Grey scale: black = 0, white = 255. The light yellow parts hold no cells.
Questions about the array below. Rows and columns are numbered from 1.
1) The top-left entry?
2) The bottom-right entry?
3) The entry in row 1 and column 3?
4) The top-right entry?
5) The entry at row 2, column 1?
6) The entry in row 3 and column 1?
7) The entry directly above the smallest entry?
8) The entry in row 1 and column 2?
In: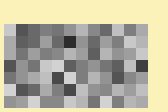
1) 200
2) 170
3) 105
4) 170
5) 170
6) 170
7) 147
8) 84

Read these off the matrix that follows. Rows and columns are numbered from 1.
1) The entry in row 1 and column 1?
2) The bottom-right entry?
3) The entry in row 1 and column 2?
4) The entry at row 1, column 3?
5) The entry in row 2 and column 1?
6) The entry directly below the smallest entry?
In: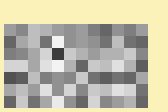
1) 156
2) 102
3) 135
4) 190
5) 102
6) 243

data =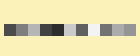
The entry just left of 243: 96
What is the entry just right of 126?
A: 181

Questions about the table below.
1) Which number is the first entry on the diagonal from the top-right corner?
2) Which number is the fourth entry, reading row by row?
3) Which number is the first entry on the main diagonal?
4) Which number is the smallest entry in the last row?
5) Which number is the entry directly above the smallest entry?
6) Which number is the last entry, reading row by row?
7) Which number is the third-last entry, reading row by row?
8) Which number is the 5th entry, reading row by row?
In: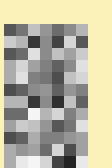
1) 181
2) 149
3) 87
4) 35
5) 78
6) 233
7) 67
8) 108
